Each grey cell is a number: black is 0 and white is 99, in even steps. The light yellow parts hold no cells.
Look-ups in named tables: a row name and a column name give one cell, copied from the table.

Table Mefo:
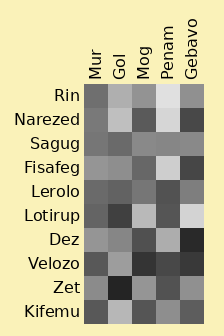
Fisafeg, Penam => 80
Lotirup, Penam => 33
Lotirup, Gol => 25
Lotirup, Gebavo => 82
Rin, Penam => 87
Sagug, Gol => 41
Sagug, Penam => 52
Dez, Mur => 58
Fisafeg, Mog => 40
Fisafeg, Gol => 55
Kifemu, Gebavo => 36
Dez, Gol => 52
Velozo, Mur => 34
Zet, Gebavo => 56
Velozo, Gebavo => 22
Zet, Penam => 32
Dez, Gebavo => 16
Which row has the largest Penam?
Rin

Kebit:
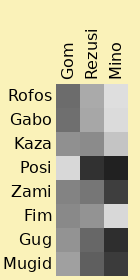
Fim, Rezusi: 57
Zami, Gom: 51
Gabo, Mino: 85
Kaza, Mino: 76
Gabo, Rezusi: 65
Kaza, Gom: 56
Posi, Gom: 84
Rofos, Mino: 86
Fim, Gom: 53
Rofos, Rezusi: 66
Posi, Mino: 13
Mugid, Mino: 23
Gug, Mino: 18
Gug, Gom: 57
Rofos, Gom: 42
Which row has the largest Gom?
Posi

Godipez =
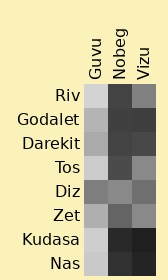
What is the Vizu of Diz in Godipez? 43
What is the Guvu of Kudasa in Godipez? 80
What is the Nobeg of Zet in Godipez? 39
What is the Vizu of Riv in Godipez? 50
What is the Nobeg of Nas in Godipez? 19
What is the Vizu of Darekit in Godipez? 28
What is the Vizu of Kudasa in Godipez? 12
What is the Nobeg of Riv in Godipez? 26
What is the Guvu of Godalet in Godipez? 70
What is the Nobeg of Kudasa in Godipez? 16
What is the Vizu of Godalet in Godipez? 24
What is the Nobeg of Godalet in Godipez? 25

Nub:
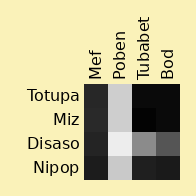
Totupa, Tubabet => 4
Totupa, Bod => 4
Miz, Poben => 80
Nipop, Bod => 10
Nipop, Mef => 11
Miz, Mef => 16
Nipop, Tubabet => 12
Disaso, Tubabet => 54
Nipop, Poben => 78
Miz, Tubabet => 1
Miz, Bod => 4
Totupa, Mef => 15
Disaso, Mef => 14
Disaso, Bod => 33
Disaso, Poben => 92

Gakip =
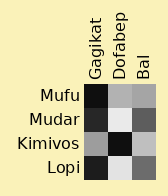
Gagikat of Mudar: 15
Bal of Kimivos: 74
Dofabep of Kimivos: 6
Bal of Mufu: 64
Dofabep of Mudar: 91
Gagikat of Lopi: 11
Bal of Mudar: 36
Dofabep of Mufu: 69
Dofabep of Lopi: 88
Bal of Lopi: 42

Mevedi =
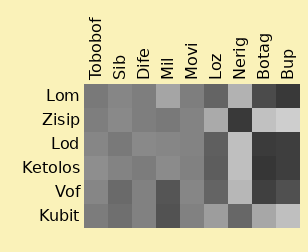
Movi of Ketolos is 50
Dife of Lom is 49
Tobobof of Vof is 52
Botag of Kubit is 65
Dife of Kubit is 50
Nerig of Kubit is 40
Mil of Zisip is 47
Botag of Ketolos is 21
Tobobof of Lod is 52
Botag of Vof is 25
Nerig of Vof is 71
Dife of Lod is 53
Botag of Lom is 29
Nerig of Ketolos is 74

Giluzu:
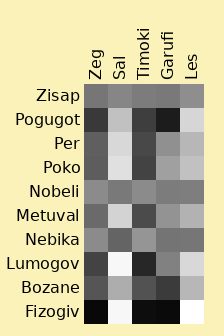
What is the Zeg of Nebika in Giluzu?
54
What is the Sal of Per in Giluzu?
84
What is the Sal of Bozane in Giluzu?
67
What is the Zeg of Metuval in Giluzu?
41
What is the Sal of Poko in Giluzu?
87
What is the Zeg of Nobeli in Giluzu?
54
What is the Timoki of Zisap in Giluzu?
48
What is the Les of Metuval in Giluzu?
69
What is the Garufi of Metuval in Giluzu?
57
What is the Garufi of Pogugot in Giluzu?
11
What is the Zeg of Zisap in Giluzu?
46
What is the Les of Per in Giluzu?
71
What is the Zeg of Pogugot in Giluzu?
22

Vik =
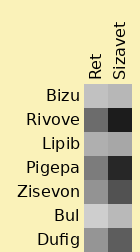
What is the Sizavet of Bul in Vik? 72
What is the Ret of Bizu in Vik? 75
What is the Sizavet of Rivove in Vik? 11
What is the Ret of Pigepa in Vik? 48
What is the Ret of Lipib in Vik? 68
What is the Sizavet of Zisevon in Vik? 32
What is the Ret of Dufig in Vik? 58
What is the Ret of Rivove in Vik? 42
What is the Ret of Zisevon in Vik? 57
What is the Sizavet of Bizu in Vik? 71
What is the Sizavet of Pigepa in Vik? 15
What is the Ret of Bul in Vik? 80

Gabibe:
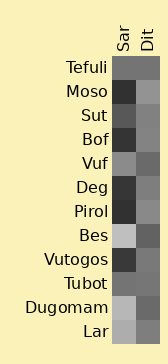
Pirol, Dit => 53
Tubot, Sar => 45
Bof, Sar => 20
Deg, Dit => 49
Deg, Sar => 21
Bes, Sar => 74
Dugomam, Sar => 71
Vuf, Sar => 54
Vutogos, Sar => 22
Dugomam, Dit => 41
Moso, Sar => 19
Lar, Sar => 67
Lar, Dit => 49
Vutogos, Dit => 47

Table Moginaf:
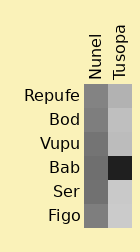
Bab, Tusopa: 12
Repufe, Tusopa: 69
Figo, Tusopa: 79
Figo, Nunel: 49
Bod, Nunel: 49
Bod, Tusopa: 74
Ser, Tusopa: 78

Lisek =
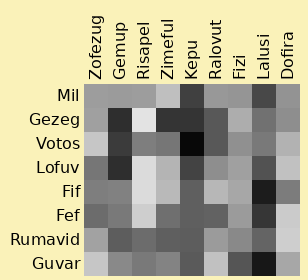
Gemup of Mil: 60
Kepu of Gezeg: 20
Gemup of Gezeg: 18
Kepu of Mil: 25
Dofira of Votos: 69
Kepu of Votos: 3

